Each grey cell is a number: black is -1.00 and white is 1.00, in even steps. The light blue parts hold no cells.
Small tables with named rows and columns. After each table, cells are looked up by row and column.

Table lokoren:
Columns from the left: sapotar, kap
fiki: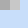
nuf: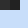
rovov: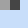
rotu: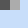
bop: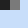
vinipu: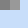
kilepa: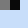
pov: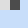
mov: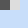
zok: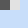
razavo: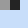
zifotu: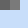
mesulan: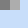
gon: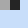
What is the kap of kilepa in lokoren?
-0.93
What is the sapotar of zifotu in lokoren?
-0.22
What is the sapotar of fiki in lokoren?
0.35
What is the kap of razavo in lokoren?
-0.72
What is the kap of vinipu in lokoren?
0.20
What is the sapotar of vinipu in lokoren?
0.00
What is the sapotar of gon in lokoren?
0.32
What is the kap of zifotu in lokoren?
-0.04
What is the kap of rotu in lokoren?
0.35
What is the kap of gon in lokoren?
-0.71
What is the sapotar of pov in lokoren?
0.74
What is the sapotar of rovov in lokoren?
0.26
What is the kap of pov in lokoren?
-0.40
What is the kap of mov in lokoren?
0.73
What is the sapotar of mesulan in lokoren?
-0.02
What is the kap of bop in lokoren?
-0.04
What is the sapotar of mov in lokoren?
-0.33
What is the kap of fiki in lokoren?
0.57
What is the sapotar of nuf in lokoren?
-0.64
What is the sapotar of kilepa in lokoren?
-0.05

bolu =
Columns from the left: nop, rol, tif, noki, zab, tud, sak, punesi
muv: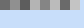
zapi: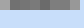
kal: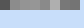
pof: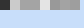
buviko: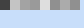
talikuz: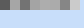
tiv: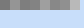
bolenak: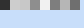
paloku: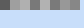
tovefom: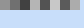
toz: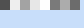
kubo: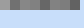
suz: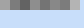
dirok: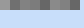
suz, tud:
0.07
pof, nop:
-0.61
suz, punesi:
0.41
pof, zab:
0.79
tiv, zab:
0.25
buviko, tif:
0.28
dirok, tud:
0.08
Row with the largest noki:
toz

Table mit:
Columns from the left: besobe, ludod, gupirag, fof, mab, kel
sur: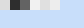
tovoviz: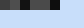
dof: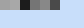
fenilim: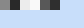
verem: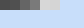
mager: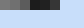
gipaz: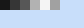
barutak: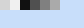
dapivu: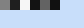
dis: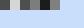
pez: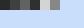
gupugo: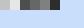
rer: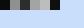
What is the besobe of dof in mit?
0.27
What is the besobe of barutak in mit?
0.67
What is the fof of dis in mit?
-0.02
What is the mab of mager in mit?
-0.74
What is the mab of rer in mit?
0.48
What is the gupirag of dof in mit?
-0.78
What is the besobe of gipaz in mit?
-0.82
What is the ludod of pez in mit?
-0.50
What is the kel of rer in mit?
-0.88
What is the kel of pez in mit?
0.06
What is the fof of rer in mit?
0.29
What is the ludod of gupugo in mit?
0.80
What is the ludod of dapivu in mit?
-0.76
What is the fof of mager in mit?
-0.78
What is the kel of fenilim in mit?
-0.63
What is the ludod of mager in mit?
-0.12
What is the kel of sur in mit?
0.86
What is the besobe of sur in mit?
0.73

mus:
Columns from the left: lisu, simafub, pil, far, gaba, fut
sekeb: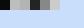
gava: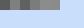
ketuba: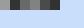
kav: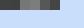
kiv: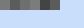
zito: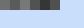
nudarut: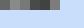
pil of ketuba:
-0.18
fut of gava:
0.09
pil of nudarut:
-0.06
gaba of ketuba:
-0.41
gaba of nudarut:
-0.48
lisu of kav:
-0.49
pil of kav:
-0.07
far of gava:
-0.03
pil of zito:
-0.06
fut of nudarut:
-0.03
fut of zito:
-0.37
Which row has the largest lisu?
ketuba

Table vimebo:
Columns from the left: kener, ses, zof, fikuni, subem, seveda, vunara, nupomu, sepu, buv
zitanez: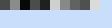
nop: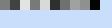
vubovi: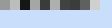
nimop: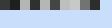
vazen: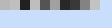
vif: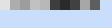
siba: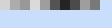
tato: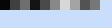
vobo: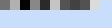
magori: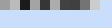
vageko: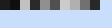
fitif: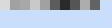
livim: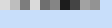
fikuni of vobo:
0.07
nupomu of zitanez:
-0.23
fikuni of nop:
-0.05
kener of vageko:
-0.78
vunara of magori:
-0.48
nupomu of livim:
-0.47
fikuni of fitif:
0.58
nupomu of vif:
-0.49
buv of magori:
0.60
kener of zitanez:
-0.43
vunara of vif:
-0.67
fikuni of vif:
0.51
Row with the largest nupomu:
nimop

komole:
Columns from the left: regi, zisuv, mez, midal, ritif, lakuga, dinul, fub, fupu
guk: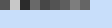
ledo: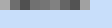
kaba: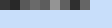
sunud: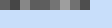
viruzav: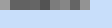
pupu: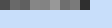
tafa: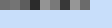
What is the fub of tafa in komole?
0.18
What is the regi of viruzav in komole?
0.24
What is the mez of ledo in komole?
-0.37
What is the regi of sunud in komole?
-0.25
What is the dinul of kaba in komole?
-0.25
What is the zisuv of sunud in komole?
-0.45
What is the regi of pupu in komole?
-0.40
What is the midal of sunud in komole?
-0.27
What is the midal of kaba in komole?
-0.17
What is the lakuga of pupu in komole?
0.19
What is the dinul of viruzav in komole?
0.05

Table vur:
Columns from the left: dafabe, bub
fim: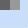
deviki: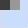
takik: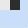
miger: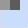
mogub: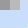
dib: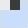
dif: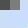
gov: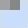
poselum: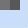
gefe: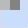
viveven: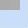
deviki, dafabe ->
-0.52
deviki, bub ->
0.19
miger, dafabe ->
0.19
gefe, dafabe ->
0.46
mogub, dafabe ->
0.21
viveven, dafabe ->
0.34
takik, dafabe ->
0.83
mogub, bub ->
0.46
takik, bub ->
-0.65
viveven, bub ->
0.36

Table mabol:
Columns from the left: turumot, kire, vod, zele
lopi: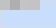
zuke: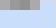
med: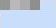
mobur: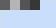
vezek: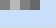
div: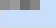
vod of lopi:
0.54
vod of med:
0.35
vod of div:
-0.13
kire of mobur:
0.41
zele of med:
0.11
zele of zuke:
0.33
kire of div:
0.21
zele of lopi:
0.53
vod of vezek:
0.00
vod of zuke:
0.14

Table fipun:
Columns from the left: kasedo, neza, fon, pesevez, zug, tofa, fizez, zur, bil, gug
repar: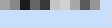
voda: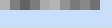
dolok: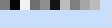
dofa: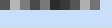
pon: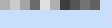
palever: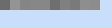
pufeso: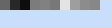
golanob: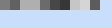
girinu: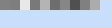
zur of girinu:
-0.37
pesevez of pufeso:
-0.03
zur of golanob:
0.55
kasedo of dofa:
-0.33
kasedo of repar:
0.29
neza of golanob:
-0.24
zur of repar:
0.32
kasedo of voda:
0.40
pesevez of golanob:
0.37
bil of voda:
0.07
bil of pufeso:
0.10

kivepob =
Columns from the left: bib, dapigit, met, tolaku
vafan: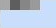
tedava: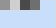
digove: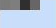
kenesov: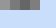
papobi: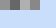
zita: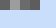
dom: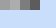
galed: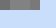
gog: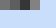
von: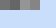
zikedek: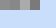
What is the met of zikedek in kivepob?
0.34
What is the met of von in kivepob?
0.17
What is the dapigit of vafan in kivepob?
-0.26
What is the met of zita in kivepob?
-0.16
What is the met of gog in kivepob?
-0.58
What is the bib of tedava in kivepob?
0.15
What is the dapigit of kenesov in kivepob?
-0.04
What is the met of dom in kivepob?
-0.02
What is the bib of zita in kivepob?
-0.23
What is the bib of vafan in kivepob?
0.32
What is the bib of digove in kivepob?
-0.04
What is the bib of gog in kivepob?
-0.10
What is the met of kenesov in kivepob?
-0.20
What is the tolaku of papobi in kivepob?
0.07
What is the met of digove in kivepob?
-0.63
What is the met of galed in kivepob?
0.02
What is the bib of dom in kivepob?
0.25
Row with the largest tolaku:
vafan

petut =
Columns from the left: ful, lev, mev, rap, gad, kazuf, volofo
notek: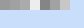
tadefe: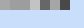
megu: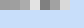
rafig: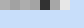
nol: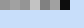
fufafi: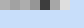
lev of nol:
0.26
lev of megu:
0.25
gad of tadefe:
-0.19
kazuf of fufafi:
0.31
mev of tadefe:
0.23
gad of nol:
0.01

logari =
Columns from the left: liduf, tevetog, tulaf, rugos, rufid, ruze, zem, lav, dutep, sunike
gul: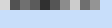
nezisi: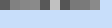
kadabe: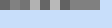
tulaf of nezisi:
0.06
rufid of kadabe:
-0.20
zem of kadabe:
-0.23
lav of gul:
0.60
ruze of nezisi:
0.51
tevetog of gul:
-0.36
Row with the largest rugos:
kadabe

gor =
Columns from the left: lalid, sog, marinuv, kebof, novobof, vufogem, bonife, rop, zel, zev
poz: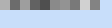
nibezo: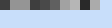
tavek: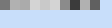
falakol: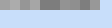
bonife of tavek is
0.09
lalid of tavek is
-0.07
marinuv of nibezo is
0.17
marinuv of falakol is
0.18
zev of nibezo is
0.34
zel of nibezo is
-0.68
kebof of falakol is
0.30

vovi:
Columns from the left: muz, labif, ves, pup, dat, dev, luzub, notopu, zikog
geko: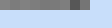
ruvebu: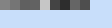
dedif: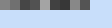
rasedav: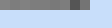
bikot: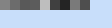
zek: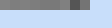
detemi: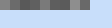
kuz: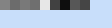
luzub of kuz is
-0.89
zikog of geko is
-0.08
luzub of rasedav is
-0.02
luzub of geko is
-0.01
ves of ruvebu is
-0.25
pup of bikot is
-0.28
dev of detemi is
-0.26
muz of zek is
0.03
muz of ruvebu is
0.03
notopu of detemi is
0.11
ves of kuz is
-0.05
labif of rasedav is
-0.02
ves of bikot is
-0.30
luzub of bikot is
-0.72
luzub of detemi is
-0.29
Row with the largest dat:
kuz

